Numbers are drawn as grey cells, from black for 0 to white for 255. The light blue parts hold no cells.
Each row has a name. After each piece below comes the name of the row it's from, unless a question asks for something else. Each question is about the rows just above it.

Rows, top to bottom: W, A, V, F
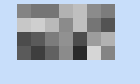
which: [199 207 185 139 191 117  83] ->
A
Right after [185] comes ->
[139]
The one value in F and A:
[139]
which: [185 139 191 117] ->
A
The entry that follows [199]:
[207]
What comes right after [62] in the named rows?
[97]

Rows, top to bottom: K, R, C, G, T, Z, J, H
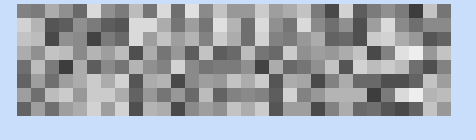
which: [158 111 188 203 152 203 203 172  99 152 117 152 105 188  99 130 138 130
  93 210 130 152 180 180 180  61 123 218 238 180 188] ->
J
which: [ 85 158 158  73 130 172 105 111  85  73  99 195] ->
H
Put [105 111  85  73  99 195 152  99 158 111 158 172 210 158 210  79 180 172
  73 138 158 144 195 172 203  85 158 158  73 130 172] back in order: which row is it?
H
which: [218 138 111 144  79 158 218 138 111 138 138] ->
R
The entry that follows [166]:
[73]

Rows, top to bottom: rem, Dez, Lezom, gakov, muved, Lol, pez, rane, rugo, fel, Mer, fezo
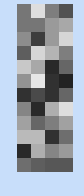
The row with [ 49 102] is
pez
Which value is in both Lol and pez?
[49]
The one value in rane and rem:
[222]

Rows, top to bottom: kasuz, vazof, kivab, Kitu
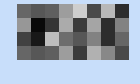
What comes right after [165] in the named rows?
[45]
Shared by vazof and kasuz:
[45]

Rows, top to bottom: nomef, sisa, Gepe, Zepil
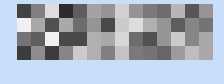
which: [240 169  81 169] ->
sisa
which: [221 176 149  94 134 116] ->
sisa
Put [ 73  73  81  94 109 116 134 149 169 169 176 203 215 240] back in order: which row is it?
Gepe
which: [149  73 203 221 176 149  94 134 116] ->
sisa
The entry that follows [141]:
[60]
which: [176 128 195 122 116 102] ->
Zepil

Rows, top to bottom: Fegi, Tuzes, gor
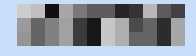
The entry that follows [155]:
[100]
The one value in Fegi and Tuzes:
[167]

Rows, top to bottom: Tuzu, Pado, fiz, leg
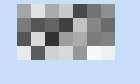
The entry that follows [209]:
[217]
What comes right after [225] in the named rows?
[171]

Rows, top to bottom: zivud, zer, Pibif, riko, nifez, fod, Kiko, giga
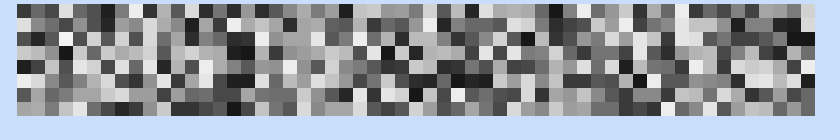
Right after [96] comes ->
[88]
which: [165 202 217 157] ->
Kiko
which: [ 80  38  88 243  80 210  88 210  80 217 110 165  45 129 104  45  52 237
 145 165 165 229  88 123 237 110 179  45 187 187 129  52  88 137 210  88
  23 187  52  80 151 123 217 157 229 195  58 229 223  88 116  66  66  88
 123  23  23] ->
Pibif
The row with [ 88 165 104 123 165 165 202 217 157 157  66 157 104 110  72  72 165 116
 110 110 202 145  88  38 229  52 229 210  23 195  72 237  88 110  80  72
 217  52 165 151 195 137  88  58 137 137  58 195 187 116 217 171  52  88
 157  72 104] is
Kiko
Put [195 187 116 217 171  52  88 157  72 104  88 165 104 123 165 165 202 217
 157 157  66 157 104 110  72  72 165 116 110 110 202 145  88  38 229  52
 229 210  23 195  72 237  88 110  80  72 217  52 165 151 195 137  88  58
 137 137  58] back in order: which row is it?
Kiko
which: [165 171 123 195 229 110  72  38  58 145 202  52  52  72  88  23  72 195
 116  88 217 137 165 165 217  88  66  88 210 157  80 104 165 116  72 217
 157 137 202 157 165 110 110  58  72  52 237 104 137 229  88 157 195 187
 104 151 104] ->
giga

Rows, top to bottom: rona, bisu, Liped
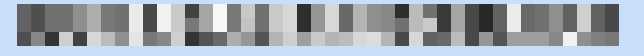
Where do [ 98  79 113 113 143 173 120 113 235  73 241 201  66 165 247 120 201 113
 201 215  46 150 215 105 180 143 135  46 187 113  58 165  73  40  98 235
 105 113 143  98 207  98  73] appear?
rona
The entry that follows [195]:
[113]

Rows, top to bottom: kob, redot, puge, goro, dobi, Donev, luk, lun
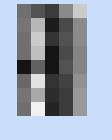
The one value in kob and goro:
[111]
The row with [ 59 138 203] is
kob
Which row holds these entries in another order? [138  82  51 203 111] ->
puge
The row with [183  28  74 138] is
redot

